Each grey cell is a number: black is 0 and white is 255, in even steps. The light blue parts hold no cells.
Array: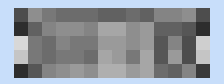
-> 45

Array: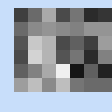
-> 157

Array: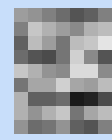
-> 147

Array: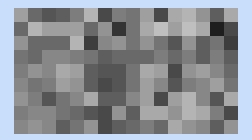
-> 135

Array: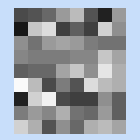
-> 209
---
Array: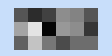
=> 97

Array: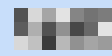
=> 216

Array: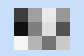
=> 245

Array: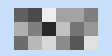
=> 108

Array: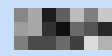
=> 126

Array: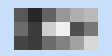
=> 69
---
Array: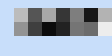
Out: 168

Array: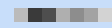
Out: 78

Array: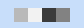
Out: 59

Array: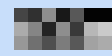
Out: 142

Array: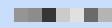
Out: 54

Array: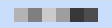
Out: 202
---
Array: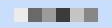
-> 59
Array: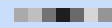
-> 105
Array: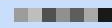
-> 93
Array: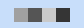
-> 85
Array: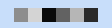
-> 98
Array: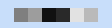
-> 41
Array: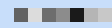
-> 26
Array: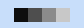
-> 78
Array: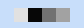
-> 7
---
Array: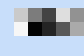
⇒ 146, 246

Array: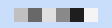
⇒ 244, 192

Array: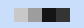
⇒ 52, 200

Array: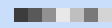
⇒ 212, 60

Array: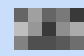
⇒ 57, 130

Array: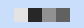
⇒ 97, 227

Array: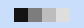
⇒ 222, 19

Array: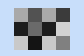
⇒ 59, 201
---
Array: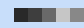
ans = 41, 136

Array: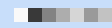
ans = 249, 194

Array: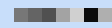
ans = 119, 175

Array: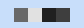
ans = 104, 62

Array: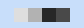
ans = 222, 73

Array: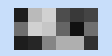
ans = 29, 48

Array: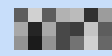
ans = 93, 103
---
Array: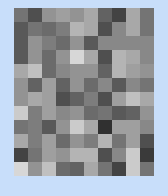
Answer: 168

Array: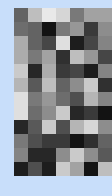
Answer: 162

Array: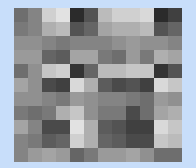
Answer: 43

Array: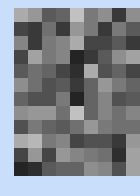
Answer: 57

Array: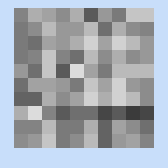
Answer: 197

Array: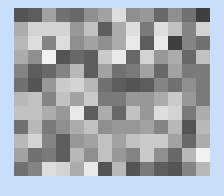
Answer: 113

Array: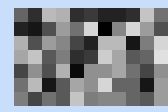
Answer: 196

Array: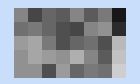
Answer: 121
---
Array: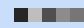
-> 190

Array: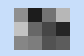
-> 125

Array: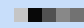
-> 8

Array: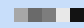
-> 106

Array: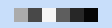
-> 72

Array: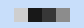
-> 24

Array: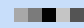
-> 123

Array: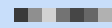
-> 143

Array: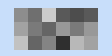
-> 101
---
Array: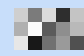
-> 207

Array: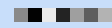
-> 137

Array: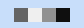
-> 100

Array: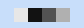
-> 231

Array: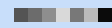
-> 84

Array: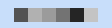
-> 83

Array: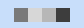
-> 121
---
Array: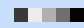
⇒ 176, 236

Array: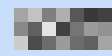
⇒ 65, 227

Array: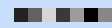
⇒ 57, 214

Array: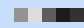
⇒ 93, 220

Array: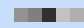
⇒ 48, 194

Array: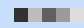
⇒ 96, 221
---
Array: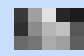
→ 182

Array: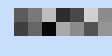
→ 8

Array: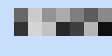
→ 193

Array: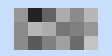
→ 172

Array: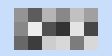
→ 81

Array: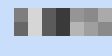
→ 91
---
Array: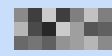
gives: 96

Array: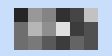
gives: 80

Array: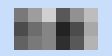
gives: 168

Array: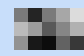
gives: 177

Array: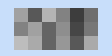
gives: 119

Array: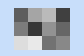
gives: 102

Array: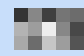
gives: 72
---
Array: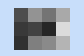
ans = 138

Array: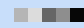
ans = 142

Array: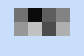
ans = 76

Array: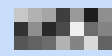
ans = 217

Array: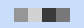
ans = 58

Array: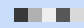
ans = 88

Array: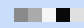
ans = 9
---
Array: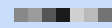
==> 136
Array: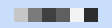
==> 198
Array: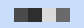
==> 75
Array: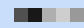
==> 80
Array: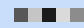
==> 87
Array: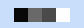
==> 8
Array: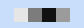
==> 230
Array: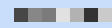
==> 71
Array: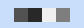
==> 82
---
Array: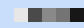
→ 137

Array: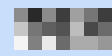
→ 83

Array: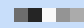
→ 248

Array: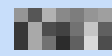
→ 66

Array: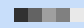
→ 159

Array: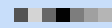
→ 2
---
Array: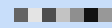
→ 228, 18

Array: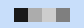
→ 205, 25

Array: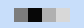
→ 216, 7

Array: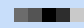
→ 201, 0

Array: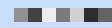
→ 237, 45

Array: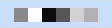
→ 254, 13

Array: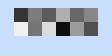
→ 241, 14

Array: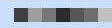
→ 192, 43

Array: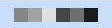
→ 222, 27
